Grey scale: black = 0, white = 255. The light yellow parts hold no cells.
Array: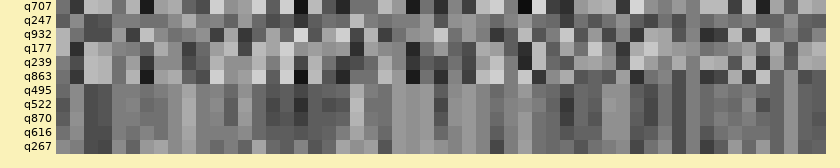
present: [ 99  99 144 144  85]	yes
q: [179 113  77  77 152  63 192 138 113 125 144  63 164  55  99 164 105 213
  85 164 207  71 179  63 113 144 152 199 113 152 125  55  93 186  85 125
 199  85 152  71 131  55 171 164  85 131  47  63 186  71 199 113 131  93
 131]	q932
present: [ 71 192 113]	no
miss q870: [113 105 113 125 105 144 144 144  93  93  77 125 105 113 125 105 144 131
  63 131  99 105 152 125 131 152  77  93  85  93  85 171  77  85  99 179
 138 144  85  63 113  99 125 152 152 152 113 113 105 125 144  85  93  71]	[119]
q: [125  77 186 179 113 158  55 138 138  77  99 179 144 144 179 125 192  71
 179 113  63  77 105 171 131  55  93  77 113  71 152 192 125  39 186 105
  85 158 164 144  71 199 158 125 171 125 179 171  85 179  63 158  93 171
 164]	q239

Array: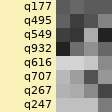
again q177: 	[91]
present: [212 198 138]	yes
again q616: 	[212]
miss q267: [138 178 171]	[69]
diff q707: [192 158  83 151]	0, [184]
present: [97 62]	yes
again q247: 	[192]

